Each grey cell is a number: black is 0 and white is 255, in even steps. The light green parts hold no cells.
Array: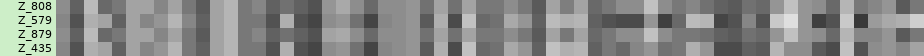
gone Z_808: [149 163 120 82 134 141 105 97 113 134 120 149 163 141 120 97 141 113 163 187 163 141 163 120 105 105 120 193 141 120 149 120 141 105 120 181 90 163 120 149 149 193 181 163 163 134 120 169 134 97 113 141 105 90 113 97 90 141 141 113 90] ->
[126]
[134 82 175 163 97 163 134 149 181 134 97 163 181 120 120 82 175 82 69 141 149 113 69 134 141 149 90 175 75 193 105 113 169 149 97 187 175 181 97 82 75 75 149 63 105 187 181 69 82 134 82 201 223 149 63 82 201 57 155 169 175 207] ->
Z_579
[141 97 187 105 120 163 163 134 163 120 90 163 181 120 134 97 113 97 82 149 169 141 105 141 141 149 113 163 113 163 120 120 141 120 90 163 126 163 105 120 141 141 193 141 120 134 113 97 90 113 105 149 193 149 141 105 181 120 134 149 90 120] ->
Z_808
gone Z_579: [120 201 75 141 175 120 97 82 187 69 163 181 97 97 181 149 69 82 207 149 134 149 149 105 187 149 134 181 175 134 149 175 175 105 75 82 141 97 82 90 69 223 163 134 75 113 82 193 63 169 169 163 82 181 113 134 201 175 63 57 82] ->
[155]

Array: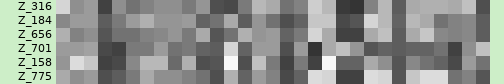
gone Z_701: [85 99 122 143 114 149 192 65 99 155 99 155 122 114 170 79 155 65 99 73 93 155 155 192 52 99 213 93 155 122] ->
[162]
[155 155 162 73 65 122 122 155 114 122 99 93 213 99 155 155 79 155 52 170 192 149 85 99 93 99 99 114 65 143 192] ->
Z_701
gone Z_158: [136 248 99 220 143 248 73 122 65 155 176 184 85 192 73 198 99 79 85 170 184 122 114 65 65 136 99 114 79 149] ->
[106]
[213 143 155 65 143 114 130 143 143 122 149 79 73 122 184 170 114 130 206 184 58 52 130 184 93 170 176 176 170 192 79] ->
Z_316

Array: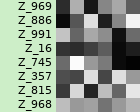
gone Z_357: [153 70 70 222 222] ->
[78]
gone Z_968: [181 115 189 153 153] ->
[161]
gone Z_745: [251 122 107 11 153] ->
[3]
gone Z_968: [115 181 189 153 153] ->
[161]
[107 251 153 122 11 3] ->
Z_745
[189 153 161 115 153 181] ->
Z_968

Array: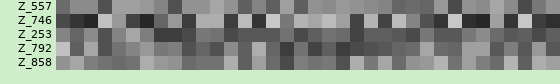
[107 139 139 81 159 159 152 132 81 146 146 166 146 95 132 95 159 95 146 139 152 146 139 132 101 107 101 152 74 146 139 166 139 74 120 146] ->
Z_557
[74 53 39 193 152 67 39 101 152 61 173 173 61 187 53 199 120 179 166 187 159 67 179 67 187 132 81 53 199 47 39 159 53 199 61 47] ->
Z_746

